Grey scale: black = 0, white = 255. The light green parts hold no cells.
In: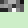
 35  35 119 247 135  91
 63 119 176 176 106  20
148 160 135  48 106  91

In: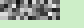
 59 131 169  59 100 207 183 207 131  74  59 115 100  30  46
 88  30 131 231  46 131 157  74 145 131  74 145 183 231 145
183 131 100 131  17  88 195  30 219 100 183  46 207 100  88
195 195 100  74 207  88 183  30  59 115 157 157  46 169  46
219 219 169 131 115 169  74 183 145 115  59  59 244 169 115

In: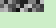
 97 172  84  71 142  31 172 198  84 112  57
142  43 158  97  57  31  31 127 127  31 185
172 185 112  57  16 198 142  43 142  84  71

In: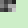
 73  48 117 199
117  61  89  33
129  89 172 172

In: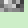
105 159 174 203  61  89
121 234 187 105 174  61
174 121 147 133 133 105

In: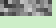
 63 117  91  76 117 142 142 103 167 191 155 103  91
103  48 179 117 103 191 179 142 155  91 130 155  76
155  63  63  76 103  91 179 179 142 167 130 167 142
167 191 130 117 117 130 179 204 155 103  91  76 142

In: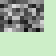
 33  85 150 221 194 150 180  60  33 124  73
 46 164  85 194 194  60  98 111  60 124  98
 60 138 111 138 194 124  73  46 164 150 180
 73 194 221 164 138 124  17 124  73  17 111
 85  85  17 111  98  46  33 138 111 124 209
 98 111 209 111 124 164  73  85 180  73 164
138 180 164  98  60 124  73 164 194  46  73
150 138  85  60  85  98  98 150 164 150 138

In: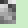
 55  83 218 234
111 124 136 150
124 166 178 111
166 166 150 136
194 178 124  83
218 206  67  96

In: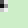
 12 152
 78 228
198 242
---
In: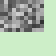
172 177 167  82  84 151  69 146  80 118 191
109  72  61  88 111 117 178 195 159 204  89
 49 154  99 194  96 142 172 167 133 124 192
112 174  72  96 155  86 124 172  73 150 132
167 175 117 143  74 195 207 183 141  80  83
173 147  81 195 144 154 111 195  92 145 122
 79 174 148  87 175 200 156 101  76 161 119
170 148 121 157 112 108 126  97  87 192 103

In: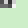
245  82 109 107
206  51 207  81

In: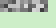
120  61 203 213  87 120 118 161 135  87 176 153
 95 211 209 109  96 218 129 196 191 193  66 111
122 115 189 191 126 163 147 194  86 113 141 140

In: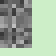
147 141 100  97 189 112 146 153
 94  71 176 154  82 129 114 134
102 115 128 136  63 119  92  75
122 153  87 111  92 110  89  57
 85  84 141 148  63 134  89 116
141 122 124 107 191 118 156 171
129 120 109 109 162 120 131 157
129 122 107 108 163 119 131 156
 99 117 115 133  60 121  83  74
 93  90 151 149  64 127  99 103
147 154  81  94 175 109 133 128
128 165  64  98  99 107  85  55

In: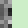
 56 129  94
199 120 151
145 146 101
 42 129  88
 32 125  91
145 149  97
171 114 149

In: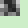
 77 140 128  70 152
107  33  48 104 115
171  52  36 117 195
201  84  41  42 138

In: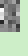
 88 141 127 140 142
 55 151 105 143 128
129  98  80 168  38
134 126 138 123 227
196  77 120 152 213
155 103 113 132 249
144 110 111 142  67
 78 162 134 109 145

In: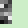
 99  50  13
236  70  87
165 187 137
118  99  89
 96  45 226
 62 120 131
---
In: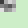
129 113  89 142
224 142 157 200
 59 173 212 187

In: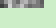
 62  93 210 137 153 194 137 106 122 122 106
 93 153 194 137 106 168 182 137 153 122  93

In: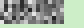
201  45 157  60 117  45  87 143 170  73 131 102  87  73 131 143
185  60 216  87 117  60 143  33 170  60 131 102 102 131 117 201
228  73  87 157 117 170 201 117 117 143 117  73 157  73 131  87
201  87 216 157 157  45 131 228 185 117 117  73 185 102 131 102
 60 131 170  45 143  60 157 143 102 185 143 185 157  33 131 117
117 216 157 102 131 185 102 157 228 170 143 117 102 201 131 143

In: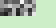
 55  31 106 181  31 120 206  80 230
106  68  55 181  43 135 149  43 165
149  80 120  94  94 243 120  80 181
149 165 206 165 165  68 194 194 120

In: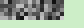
 70  70  84  96 189 189  84 152  70 124  56 177 124  84  70  96
152  96  70 138  56 152  32 124  84  84 177 111  70 111 152  44
 96 138  56 124 138  70 177 138 165 111  44 165 138  44  84 138
111 165  32  96 111 138 124 189 111 165  32 111 111  16  84  70
177 177 124 189  44  16 205 165 177  56 189  96  32  96  44 205

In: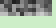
158  74  74 158 130 146  99 146 114 158 114  74  99
 59 114  86  31  44 130  99  59  44 114 114  86  74
146 130  59 158  59  86  99  74  59 146 158 114  99
189 189 130 130 173  59 158 173 130 189 202 173 146
